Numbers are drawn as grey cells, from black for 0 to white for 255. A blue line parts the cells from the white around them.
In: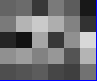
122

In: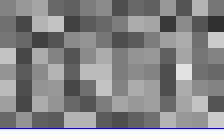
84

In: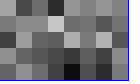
130

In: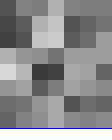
130

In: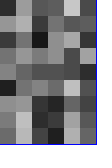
93

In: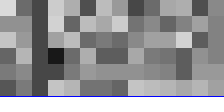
174

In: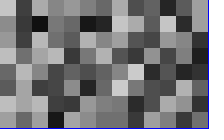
37
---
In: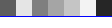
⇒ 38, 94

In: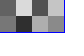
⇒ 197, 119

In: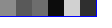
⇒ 47, 139

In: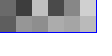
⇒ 208, 94

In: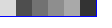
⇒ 51, 219

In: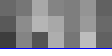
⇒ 97, 61
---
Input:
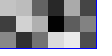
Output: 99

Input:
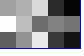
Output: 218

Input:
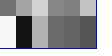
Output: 210

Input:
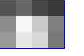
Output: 71

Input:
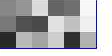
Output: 219

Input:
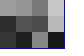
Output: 122

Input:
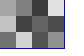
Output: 59

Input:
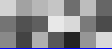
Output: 183

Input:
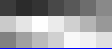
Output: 51
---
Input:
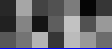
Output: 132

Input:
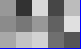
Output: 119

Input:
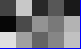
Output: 74

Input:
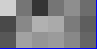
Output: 136

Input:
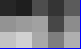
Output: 155

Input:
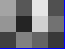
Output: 36

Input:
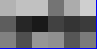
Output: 38

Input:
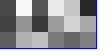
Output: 148
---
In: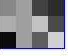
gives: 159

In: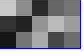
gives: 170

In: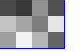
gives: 243

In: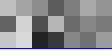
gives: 134

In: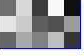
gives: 129

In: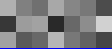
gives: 120

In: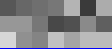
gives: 164
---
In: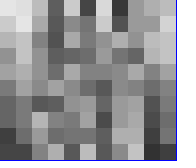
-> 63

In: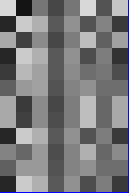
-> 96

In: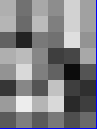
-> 155

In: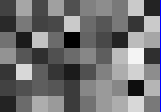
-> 66

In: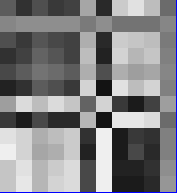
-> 197
